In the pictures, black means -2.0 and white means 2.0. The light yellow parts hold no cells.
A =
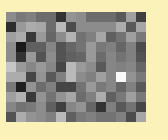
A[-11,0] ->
0.2
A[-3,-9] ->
0.3
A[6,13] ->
-0.1
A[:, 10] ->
[-0.3, 0.2, -0.5, 0.0, 0.1, 0.1, 0.1, 0.1, -0.5, 0.0, -0.2]
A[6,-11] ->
0.3
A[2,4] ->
-0.4
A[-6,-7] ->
0.4
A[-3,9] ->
0.7
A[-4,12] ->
0.0
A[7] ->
[-0.1, -1.5, 0.3, -0.3, 0.0, -0.9, -0.9, -0.2, 0.4, -0.1, 0.1, -0.4, 0.0, -0.6]
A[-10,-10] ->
-0.3
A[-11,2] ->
0.0
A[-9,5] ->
0.2
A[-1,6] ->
-0.5
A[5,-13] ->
0.4
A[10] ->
[-0.7, 0.7, 0.3, 0.2, 0.0, 0.9, -0.5, -0.1, 0.0, -0.2, -0.2, 0.0, -0.8, 0.6]
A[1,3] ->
0.6
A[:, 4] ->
[-0.3, -0.3, -0.4, 0.1, 0.2, 0.1, -0.6, 0.0, -0.2, -0.5, 0.0]
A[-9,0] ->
0.5
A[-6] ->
[1.1, 0.4, 0.1, 0.4, 0.1, -0.9, 0.9, 0.4, 0.2, -0.6, 0.1, 0.0, 0.1, -0.4]
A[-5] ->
[0.7, 0.7, -0.9, 0.3, -0.6, 0.0, 0.9, 0.2, 0.0, 0.5, 0.1, 1.9, 0.3, -0.1]
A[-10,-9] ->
0.9
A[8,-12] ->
-1.1
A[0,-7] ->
0.2
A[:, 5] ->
[-1.2, 0.9, 0.2, -0.7, -0.7, -0.9, 0.0, -0.9, 0.3, -1.0, 0.9]
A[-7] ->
[0.2, -1.2, 0.4, -0.7, 0.2, -0.7, -0.5, -0.4, 0.4, -0.3, 0.1, -0.2, 0.0, -0.7]
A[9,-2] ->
-0.2
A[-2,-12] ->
-0.1

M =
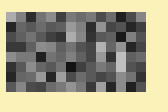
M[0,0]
0.7
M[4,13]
-0.3
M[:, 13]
[0.1, -1.0, -0.7, -0.9, -0.3, -0.9, -1.2, -0.7]
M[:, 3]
[-0.2, -0.3, -0.6, 0.2, -1.5, -0.4, 0.4, -0.9]
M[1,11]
-0.7
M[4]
[0.2, -0.1, -0.1, -1.5, -0.2, -0.4, 0.0, -0.5, -0.9, 0.4, -1.2, 1.0, -0.5, -0.3]
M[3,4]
0.1
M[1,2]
-0.6
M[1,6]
0.4
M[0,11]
-1.5
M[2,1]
-0.5
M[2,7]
0.1
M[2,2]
-0.2
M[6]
[-1.4, -0.4, -0.3, 0.4, -1.4, 0.5, -0.8, -0.3, -0.6, -0.9, -0.7, 0.2, -0.2, -1.2]
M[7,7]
-0.1
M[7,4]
-0.3
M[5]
[-1.2, -0.6, 0.2, -0.4, -0.6, -0.2, -1.7, -1.0, -0.6, -0.1, -0.4, 1.0, -0.7, -0.9]
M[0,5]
-1.0
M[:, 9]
[-0.8, 0.3, -0.6, 0.8, 0.4, -0.1, -0.9, 0.5]
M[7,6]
0.3
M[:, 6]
[-0.1, 0.4, 0.7, -0.2, 0.0, -1.7, -0.8, 0.3]

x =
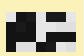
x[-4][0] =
1.6
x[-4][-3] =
-1.6
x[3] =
[-1.7, 1.5, 1.5, -1.7, -1.6, 1.6, 1.5]
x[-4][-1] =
1.6
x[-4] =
[1.6, -1.7, -1.6, 1.6, -1.6, -1.6, 1.6]
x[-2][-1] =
-1.7
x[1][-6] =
-1.6
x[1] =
[-1.7, -1.6, -1.7, 1.6, 1.6, 1.5, 1.5]

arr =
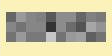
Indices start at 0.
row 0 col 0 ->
-0.4
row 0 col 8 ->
0.0
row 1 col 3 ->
0.1
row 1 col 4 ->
-1.2
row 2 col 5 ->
-0.2
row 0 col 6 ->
0.2
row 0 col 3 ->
0.0
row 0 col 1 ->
0.4
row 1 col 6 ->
-0.3
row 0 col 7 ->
-0.4
